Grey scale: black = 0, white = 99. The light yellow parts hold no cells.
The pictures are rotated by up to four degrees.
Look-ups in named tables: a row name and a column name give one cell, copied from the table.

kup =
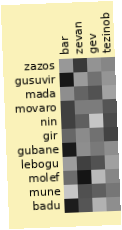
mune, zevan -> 31
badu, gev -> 69
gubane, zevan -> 55
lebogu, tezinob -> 62
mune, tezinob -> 46
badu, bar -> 11
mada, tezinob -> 63
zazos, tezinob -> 52
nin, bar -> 25
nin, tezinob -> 29
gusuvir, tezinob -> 58
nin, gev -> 77
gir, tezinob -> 26
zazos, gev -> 57
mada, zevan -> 39
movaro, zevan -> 48
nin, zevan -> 37
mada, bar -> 55
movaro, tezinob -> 33
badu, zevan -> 33

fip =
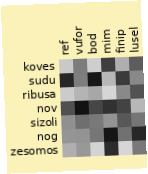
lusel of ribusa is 32
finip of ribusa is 53
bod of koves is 80
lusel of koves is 36
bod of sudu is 9
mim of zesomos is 17
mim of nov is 19
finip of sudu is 23
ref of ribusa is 79
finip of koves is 68
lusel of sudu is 53
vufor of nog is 57
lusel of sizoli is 46
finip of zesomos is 83
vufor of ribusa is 70
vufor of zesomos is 59
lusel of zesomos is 47

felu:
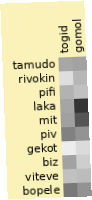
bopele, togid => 47
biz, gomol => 80
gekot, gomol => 85
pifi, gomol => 75
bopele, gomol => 57
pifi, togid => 69
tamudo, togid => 65
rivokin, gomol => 71
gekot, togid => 92
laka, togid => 64
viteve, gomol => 73
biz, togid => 63
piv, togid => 50
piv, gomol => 57
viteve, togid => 75
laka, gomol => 20
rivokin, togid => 86
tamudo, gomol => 63

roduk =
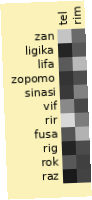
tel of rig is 14
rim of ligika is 34
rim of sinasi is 50
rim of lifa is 72
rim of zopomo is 30
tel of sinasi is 22

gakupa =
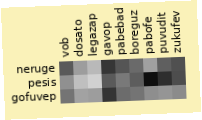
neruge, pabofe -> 62
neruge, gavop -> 21
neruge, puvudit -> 37
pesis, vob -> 56
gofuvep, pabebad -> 42
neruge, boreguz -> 41
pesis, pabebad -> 47
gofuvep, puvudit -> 58
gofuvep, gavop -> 20
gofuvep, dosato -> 63
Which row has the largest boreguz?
gofuvep

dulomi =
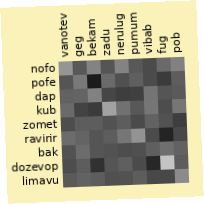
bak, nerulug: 30
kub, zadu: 63
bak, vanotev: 32
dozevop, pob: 36
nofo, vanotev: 58
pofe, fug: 23
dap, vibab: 45

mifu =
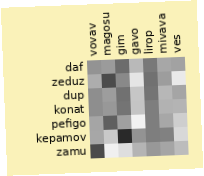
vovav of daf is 57
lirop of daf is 47
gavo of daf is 72
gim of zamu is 86
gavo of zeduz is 89
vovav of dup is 55
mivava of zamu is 64
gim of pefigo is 62
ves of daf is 63
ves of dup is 64
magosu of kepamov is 78
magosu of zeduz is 29
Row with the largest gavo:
pefigo

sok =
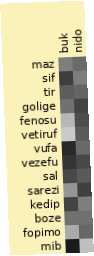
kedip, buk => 26
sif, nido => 49
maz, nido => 41
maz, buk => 49
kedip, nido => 49
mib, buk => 10
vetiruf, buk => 78
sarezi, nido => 25
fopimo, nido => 40
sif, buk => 24
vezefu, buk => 20
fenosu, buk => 71
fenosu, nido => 30
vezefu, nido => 28
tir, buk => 36
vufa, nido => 41
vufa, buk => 16
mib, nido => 74
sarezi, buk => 58
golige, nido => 26
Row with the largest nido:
mib

